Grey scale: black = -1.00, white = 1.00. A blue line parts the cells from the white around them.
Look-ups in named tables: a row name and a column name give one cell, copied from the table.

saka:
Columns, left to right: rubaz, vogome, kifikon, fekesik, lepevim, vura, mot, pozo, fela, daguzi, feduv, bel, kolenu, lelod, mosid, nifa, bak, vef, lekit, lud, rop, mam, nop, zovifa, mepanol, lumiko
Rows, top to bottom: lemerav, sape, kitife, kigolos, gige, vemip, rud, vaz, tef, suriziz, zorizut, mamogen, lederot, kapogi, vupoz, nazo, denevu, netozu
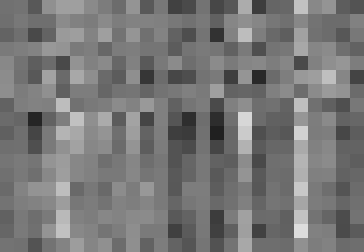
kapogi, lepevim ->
0.49
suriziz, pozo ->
0.16
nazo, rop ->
-0.25
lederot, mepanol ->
-0.23
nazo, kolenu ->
-0.30
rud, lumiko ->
-0.16
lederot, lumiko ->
-0.19
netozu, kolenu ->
-0.22
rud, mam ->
-0.15
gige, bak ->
-0.04
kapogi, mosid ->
-0.02
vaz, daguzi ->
0.02
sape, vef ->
0.12
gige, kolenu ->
0.09
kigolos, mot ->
-0.01
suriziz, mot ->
0.08
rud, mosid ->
-0.04
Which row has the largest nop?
vemip

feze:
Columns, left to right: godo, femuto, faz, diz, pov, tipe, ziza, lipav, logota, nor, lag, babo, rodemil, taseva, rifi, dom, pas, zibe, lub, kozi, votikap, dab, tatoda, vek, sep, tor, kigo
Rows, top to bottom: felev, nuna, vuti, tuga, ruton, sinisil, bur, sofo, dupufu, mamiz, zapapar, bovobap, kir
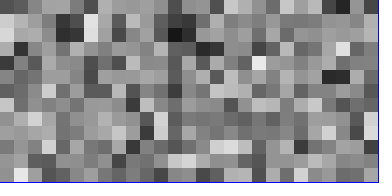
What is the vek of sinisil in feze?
-0.67
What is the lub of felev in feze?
0.14
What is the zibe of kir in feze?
0.42
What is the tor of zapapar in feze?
0.23
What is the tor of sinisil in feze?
0.36
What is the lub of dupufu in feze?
-0.07
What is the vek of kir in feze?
0.20
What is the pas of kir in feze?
0.39

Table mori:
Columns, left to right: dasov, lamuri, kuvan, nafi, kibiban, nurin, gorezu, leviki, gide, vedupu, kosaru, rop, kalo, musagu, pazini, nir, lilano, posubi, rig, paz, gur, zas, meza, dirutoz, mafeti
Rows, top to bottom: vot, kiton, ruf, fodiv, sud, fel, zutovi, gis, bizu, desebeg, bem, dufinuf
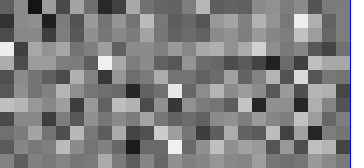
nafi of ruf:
-0.52
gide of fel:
0.18
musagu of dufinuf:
0.00
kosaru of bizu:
0.29
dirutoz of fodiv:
-0.47
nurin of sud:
-0.03
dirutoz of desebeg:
-0.01
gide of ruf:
0.07
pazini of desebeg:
-0.52
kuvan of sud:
0.22
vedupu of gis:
0.40
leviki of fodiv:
0.24
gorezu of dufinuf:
-0.04
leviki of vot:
-0.69
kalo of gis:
-0.58
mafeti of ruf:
-0.02

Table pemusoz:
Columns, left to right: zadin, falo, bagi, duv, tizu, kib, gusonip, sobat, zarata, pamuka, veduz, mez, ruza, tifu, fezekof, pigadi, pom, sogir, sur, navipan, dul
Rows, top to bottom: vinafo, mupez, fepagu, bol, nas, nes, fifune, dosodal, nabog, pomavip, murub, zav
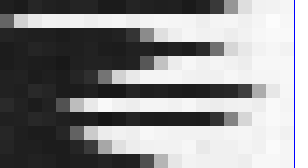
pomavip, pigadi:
0.89
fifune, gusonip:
-0.75
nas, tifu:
0.93
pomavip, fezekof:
0.90
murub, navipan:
0.96
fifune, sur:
0.35
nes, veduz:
0.91
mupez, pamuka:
0.87
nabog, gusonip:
-0.76
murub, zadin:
-0.71
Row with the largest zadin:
mupez

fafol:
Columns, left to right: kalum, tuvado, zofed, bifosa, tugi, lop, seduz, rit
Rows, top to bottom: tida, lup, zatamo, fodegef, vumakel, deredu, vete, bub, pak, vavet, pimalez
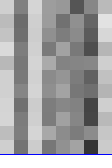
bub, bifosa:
-0.02
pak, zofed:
0.62
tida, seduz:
0.06
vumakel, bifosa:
0.33
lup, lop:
0.13
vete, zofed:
0.66
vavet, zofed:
0.67
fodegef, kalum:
0.71
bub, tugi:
0.06
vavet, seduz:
0.10
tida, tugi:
0.19
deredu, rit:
0.51

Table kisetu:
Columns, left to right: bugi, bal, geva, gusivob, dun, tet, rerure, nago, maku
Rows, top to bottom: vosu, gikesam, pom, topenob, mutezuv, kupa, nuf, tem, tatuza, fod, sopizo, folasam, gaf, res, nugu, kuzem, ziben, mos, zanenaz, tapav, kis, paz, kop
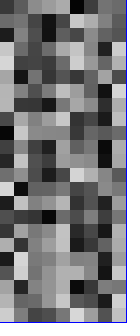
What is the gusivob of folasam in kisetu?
-0.52
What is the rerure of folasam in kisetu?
0.08
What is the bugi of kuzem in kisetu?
-0.38
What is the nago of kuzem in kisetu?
-0.51
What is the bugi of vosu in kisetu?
-0.55
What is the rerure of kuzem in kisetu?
-0.01
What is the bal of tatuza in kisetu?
0.32
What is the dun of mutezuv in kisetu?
-0.16
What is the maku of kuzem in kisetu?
-0.07
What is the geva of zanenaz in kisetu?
-0.05

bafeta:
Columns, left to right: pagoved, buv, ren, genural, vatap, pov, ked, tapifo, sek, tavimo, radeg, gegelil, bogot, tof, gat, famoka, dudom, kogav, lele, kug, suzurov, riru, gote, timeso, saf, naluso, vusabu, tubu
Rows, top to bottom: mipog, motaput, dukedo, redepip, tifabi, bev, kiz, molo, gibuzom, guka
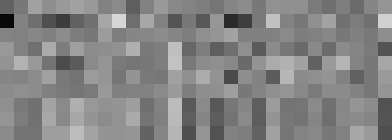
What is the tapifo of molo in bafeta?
0.14
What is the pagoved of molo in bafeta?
0.12
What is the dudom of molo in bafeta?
-0.06
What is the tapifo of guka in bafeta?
0.16
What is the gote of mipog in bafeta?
-0.04
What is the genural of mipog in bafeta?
0.11
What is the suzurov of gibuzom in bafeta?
-0.07
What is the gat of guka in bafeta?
0.17
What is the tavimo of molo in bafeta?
0.24
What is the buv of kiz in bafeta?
0.12
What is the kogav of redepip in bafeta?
0.12
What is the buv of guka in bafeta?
-0.09
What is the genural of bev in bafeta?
0.26
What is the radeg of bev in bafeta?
-0.05
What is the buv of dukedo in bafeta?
0.01
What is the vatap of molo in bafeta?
0.08
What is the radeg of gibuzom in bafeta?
-0.09
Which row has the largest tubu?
motaput

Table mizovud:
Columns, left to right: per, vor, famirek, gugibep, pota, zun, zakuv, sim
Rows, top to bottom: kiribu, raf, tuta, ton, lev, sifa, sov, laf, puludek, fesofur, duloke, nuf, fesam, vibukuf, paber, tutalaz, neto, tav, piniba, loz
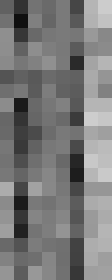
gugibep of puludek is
-0.10
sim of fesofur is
0.25
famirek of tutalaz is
0.04
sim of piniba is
0.24
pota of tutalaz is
0.05
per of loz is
0.17
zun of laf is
-0.31
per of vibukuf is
0.35
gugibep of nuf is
-0.01
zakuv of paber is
0.34
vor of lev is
-0.07
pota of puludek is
-0.17
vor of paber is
-0.79
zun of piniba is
-0.49
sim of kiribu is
0.60
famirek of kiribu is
-0.10
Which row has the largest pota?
neto

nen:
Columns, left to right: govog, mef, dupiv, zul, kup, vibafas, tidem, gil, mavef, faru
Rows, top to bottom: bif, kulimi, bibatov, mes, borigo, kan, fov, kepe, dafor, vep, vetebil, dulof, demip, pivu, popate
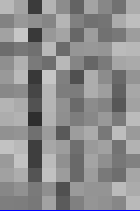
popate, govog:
-0.01
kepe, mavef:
-0.32
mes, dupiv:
-0.12
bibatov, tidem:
0.23
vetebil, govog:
0.52
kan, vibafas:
-0.37
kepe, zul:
0.42
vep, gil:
-0.06
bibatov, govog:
0.27
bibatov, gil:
-0.11
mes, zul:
0.45
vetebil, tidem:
0.21
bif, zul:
0.41
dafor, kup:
0.12
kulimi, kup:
0.42
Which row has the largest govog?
vetebil

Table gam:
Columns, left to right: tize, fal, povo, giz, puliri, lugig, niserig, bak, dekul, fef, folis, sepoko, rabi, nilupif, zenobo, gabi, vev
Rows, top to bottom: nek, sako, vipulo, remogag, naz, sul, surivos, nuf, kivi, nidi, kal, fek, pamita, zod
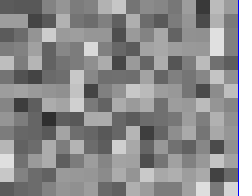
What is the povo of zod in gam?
-0.15
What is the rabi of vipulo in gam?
-0.22
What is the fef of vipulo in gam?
0.21
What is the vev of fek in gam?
0.27
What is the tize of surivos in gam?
0.23
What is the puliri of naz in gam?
-0.10
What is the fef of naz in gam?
0.21
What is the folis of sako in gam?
-0.15
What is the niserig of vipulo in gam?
0.18
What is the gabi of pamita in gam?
-0.48
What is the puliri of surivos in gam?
0.13
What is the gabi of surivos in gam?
0.10
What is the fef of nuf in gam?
0.21
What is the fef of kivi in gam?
-0.29
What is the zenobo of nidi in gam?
-0.08
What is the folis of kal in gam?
-0.21
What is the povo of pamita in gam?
-0.15
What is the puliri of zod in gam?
0.17
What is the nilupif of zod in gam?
0.26
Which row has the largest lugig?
nuf

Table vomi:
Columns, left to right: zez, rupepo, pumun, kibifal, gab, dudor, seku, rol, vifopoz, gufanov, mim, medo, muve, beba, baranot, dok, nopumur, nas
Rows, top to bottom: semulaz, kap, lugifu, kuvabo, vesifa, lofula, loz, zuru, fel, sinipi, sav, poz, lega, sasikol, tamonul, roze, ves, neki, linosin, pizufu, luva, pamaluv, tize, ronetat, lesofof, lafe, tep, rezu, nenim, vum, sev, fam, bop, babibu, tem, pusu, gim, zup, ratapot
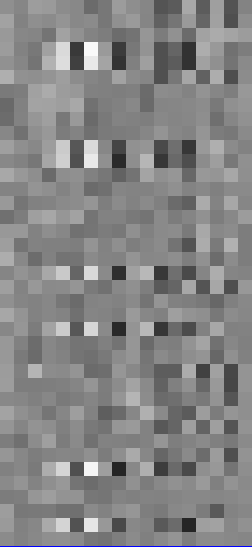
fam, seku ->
-0.11
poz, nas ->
0.13
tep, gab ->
0.08
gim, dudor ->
-0.12
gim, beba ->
0.09
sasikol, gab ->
0.03
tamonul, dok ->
0.03
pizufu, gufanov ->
0.26
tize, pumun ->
0.02
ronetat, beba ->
-0.40

